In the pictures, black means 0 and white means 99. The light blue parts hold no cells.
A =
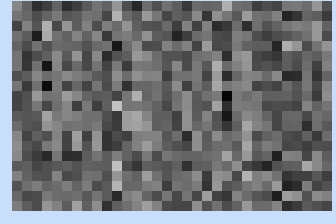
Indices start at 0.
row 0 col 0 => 52
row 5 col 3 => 37
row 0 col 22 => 43
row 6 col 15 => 33
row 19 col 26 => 11
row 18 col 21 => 32
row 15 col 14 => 29
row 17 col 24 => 49
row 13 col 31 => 42
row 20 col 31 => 27
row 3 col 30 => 59
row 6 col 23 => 58
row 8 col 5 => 26
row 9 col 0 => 26
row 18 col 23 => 46
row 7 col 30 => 20
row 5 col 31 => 47
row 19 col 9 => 35
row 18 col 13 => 48
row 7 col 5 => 53
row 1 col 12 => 34
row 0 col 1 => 38
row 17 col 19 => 23
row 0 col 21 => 68
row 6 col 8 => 45
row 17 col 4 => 51
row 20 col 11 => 43
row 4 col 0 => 39
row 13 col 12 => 49
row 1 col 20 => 56
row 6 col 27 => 36
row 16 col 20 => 47
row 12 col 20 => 33
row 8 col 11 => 19
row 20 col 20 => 44
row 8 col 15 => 35
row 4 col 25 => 36
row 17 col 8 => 43

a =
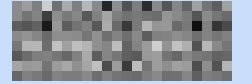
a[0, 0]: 54
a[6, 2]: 60
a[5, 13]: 59
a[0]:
[54, 61, 49, 80, 43, 66, 49, 71, 53, 15, 55, 32, 49, 17, 53, 33, 52, 39, 62, 45, 36, 62]
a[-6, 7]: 50
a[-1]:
[40, 50, 47, 41, 51, 48, 48, 53, 43, 50, 45, 43, 42, 49, 53, 43, 44, 52, 37, 49, 47, 43]
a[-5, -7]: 51
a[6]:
[64, 59, 60, 45, 60, 65, 56, 64, 74, 30, 60, 23, 73, 45, 61, 55, 62, 60, 30, 55, 32, 70]
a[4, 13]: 60
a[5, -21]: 42
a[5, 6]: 50
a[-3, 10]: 46
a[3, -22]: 54
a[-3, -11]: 37
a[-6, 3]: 10
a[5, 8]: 36
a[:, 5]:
[66, 47, 36, 55, 62, 40, 65, 48]
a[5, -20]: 49
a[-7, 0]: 54
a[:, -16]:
[49, 52, 45, 54, 74, 50, 56, 48]
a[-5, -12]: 51
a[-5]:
[54, 57, 52, 41, 55, 55, 54, 46, 56, 43, 51, 43, 53, 36, 50, 51, 55, 52, 43, 51, 46, 50]
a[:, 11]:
[32, 44, 22, 43, 38, 37, 23, 43]
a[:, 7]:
[71, 34, 50, 46, 70, 66, 64, 53]
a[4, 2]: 71
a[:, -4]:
[62, 33, 6, 43, 32, 47, 30, 37]
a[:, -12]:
[55, 49, 41, 51, 73, 46, 60, 45]

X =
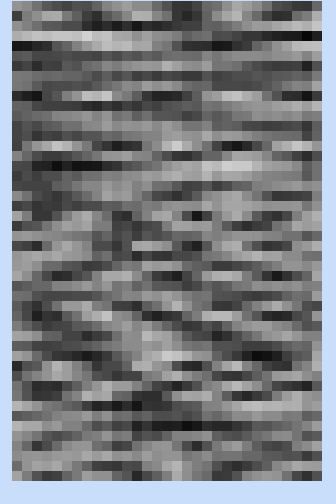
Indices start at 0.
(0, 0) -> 57
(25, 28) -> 54
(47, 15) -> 49
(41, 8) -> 49
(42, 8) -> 30
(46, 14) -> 53
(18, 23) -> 39
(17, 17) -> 62
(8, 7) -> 29
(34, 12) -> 54
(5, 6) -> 28
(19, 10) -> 58
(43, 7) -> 47
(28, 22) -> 45
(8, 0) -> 46
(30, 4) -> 44
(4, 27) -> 62
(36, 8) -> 21
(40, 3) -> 47
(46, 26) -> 52
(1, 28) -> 42
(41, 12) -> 34
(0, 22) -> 65
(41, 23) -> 53
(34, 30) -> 57
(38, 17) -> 22
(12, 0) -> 26
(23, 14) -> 29
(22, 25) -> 26
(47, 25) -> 59
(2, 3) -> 35
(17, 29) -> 34
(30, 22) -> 26
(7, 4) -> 41
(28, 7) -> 59
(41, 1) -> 37
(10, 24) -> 58
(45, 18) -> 49
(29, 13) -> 59

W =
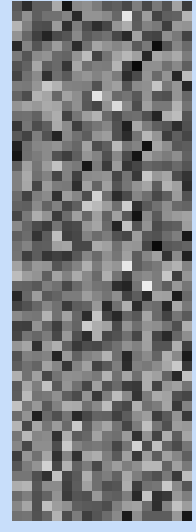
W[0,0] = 34
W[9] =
[39, 30, 69, 64, 40, 63, 55, 35, 88, 63, 41, 45, 34, 57, 33, 31, 58, 40]
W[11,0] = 43
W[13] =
[34, 26, 49, 32, 14, 53, 44, 36, 57, 61, 32, 17, 45, 71, 58, 24, 37, 27]
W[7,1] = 44
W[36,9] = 35
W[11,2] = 38
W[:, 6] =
[53, 16, 49, 53, 17, 57, 65, 54, 50, 55, 56, 46, 24, 44, 40, 37, 47, 25, 18, 52, 37, 62, 29, 28, 28, 34, 51, 66, 41, 48, 36, 40, 39, 31, 22, 38, 51, 55, 44, 29, 66, 16, 78, 36, 51, 19, 38, 35, 36, 33, 37, 48]
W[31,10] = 16
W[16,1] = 62
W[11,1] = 44
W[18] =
[50, 65, 27, 60, 48, 47, 18, 63, 39, 62, 33, 46, 57, 64, 36, 69, 62, 17]
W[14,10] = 72
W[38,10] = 41
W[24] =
[44, 51, 36, 37, 62, 64, 28, 28, 66, 62, 44, 59, 58, 27, 4, 34, 36, 39]
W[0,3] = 37
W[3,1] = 40
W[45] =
[24, 58, 44, 64, 19, 52, 19, 63, 67, 49, 35, 62, 22, 60, 36, 62, 52, 37]
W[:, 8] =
[48, 57, 18, 40, 64, 26, 49, 51, 32, 88, 27, 69, 46, 57, 30, 51, 48, 55, 39, 81, 72, 62, 64, 42, 66, 41, 48, 41, 45, 52, 59, 76, 67, 68, 28, 54, 26, 47, 62, 22, 53, 39, 55, 63, 47, 67, 28, 43, 43, 59, 34, 33]
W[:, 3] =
[37, 44, 30, 14, 46, 57, 37, 19, 77, 64, 66, 59, 37, 32, 54, 54, 60, 51, 60, 54, 39, 57, 23, 36, 37, 21, 57, 37, 49, 35, 52, 69, 39, 48, 59, 51, 63, 28, 75, 47, 35, 41, 46, 54, 55, 64, 81, 19, 54, 39, 74, 40]
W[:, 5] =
[8, 51, 19, 33, 44, 39, 21, 35, 51, 63, 45, 26, 54, 53, 46, 24, 51, 51, 47, 61, 28, 42, 27, 25, 64, 21, 42, 50, 28, 48, 23, 63, 48, 59, 38, 59, 21, 56, 58, 37, 67, 46, 41, 67, 78, 52, 69, 27, 25, 23, 56, 30]
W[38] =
[35, 64, 49, 75, 35, 58, 44, 27, 62, 32, 41, 24, 22, 67, 26, 58, 62, 45]
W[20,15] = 55
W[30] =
[26, 32, 40, 52, 44, 23, 36, 39, 59, 16, 44, 68, 17, 45, 42, 15, 65, 47]
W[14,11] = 46
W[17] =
[50, 66, 44, 51, 27, 51, 25, 54, 55, 57, 27, 45, 22, 77, 59, 64, 30, 20]
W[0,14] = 47
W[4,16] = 52
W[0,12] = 49
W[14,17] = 36
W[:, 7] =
[56, 57, 30, 35, 44, 73, 44, 58, 49, 35, 34, 61, 40, 36, 63, 58, 9, 54, 63, 30, 78, 40, 58, 51, 28, 52, 68, 53, 52, 61, 39, 17, 79, 17, 30, 50, 62, 51, 27, 57, 44, 28, 36, 40, 45, 63, 48, 67, 62, 31, 35, 24]
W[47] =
[46, 46, 31, 19, 75, 27, 35, 67, 43, 49, 38, 65, 49, 37, 31, 47, 22, 73]
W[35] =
[32, 50, 48, 51, 14, 59, 38, 50, 54, 69, 43, 15, 46, 54, 39, 67, 53, 10]
